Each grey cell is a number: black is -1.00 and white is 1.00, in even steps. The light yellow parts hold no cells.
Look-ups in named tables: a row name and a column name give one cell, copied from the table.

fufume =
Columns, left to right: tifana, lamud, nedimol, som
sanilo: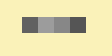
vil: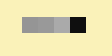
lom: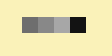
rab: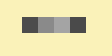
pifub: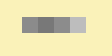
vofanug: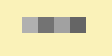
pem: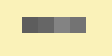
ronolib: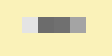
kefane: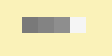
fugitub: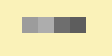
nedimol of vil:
0.33
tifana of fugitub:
0.22
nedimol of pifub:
0.10
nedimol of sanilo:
0.06
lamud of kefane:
0.03
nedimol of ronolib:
-0.12

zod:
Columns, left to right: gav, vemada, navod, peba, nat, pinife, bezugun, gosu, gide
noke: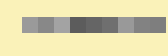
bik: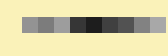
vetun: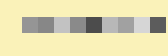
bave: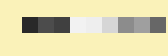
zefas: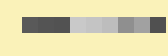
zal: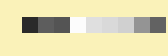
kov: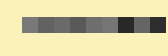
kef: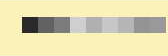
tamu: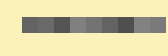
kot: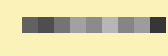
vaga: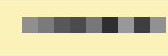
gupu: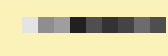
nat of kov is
-0.14
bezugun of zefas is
0.12
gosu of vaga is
-0.51
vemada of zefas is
-0.34
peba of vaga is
-0.41
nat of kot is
0.09
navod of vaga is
-0.31
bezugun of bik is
-0.36
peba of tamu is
0.00
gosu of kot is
0.22
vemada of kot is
-0.39
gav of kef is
-0.67
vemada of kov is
-0.23
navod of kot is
-0.09
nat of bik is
-0.77
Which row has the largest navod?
vetun

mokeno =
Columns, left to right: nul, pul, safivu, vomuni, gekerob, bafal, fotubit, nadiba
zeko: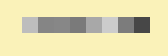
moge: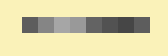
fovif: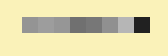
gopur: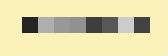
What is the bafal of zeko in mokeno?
0.60
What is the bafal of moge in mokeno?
-0.36
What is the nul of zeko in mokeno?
0.48
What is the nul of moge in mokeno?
-0.27
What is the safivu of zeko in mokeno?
0.06
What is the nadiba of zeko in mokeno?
-0.44
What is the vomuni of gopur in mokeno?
0.14
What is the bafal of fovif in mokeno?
0.13
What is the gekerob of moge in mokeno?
-0.22
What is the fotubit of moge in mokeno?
-0.45
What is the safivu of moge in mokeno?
0.30
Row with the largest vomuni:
moge

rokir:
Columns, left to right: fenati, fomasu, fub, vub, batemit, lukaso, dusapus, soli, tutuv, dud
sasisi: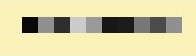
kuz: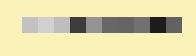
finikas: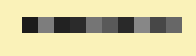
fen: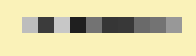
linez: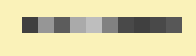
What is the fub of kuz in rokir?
0.49
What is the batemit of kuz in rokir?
0.15
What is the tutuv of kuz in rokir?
-0.78
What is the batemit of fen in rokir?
-0.10
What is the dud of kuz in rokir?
-0.23
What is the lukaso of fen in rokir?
-0.58
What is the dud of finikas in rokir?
-0.19
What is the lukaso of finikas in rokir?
-0.30
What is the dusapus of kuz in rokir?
-0.21

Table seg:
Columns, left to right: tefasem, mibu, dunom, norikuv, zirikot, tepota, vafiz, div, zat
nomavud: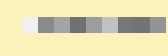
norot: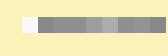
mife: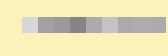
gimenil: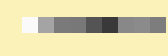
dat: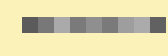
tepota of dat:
-0.04
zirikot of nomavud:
0.23
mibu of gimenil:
0.29
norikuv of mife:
0.04
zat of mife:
0.34
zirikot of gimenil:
-0.34
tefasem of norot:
0.95
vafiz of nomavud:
-0.07
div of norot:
0.16
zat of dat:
-0.24
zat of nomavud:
0.16
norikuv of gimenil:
-0.06
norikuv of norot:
0.12
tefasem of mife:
0.69
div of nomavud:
-0.09
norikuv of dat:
-0.04
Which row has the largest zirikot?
mife

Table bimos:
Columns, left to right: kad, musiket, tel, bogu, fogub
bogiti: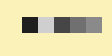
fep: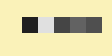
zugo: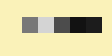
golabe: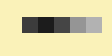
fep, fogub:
-0.38
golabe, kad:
-0.53
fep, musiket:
0.76
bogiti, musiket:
0.62
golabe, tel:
-0.46
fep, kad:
-0.75
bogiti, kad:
-0.76
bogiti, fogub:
0.08
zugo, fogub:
-0.78
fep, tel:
-0.46
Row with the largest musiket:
fep

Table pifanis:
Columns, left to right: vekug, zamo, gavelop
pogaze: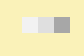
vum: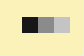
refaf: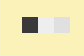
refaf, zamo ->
0.87
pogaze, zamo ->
0.75
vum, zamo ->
0.09
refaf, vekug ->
-0.55
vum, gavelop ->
0.54
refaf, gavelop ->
0.76
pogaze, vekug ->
0.90
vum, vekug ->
-0.82
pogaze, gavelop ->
0.31

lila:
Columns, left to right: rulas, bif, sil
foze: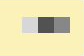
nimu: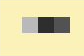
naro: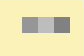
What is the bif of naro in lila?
0.48
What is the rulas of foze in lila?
0.69
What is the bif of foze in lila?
-0.36
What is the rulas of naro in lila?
0.18
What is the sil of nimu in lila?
-0.36
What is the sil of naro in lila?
0.01
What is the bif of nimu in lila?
-0.64
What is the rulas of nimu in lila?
0.45
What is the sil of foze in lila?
0.06
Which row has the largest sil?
foze

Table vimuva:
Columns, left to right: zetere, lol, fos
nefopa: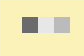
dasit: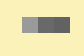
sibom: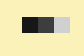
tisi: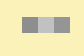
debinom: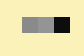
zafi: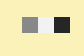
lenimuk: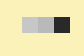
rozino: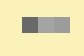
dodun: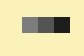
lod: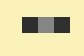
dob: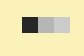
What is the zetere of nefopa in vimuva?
-0.16
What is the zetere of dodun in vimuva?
-0.02
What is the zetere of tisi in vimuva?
0.11
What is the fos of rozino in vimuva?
0.22
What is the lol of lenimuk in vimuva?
0.45
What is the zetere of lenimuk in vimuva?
0.56
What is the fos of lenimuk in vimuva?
-0.68
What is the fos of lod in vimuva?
-0.62
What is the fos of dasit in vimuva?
-0.23

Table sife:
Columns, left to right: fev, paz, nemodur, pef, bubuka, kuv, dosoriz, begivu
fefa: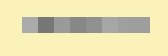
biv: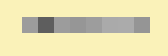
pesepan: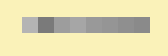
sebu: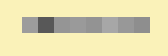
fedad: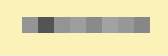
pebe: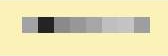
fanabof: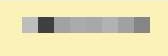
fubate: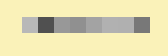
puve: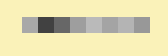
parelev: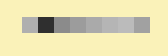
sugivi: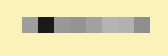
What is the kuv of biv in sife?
0.33
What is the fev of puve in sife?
0.32
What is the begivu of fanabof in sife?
0.04
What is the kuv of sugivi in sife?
0.41
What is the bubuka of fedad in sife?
0.08
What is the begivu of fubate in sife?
-0.06
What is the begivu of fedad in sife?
0.06
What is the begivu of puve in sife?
0.19
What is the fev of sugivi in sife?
0.24
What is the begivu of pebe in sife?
0.24
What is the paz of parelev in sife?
-0.63
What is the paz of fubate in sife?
-0.37
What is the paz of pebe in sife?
-0.72
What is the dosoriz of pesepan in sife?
0.12

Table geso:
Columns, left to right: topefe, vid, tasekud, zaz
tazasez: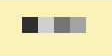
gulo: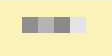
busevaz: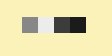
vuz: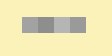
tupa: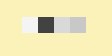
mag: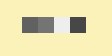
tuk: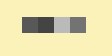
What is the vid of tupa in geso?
-0.48
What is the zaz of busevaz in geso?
-0.79
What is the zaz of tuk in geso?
-0.10
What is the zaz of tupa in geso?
0.57
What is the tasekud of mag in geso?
0.87
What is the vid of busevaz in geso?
0.85
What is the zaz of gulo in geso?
0.79
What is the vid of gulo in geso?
0.41
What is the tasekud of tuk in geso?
0.46
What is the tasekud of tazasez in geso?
-0.08
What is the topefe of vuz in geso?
0.27
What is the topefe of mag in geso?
-0.24

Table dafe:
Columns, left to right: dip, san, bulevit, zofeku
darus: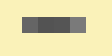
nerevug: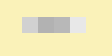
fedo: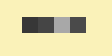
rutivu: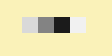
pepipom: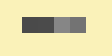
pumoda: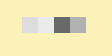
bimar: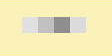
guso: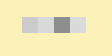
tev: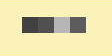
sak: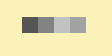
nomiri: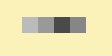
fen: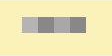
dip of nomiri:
0.47
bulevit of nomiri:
-0.42
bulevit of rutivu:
-0.79
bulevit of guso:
0.11
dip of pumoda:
0.73
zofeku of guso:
0.71
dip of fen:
0.41
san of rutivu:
0.03
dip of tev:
-0.49
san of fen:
0.07
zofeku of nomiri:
0.05
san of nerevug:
0.40
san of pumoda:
0.84
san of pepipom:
-0.41
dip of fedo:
-0.57
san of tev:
-0.37
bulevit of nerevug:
0.44
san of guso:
0.70
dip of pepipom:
-0.42
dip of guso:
0.60

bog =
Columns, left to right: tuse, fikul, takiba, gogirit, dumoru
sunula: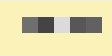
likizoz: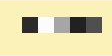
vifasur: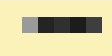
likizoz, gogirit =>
-0.74
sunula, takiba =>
0.72
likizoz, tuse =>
-0.66
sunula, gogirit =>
-0.32
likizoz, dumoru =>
-0.38
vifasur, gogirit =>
-0.78
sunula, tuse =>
-0.13
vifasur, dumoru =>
-0.51
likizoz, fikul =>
0.98
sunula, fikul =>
-0.47
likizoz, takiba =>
0.30
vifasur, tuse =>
0.21
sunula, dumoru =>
-0.24

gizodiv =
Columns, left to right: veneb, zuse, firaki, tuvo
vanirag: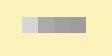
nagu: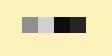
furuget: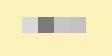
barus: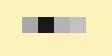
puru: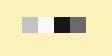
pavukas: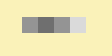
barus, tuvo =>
0.51
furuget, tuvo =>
0.52
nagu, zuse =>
0.63
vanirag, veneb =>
0.68
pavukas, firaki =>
0.16
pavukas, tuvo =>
0.71
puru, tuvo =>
-0.17
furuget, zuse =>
-0.04
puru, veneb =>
0.53
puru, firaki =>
-0.81
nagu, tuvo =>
-0.71
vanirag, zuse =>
0.33
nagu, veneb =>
0.12
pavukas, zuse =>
-0.13
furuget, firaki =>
0.55
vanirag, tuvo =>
0.23
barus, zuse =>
-0.80

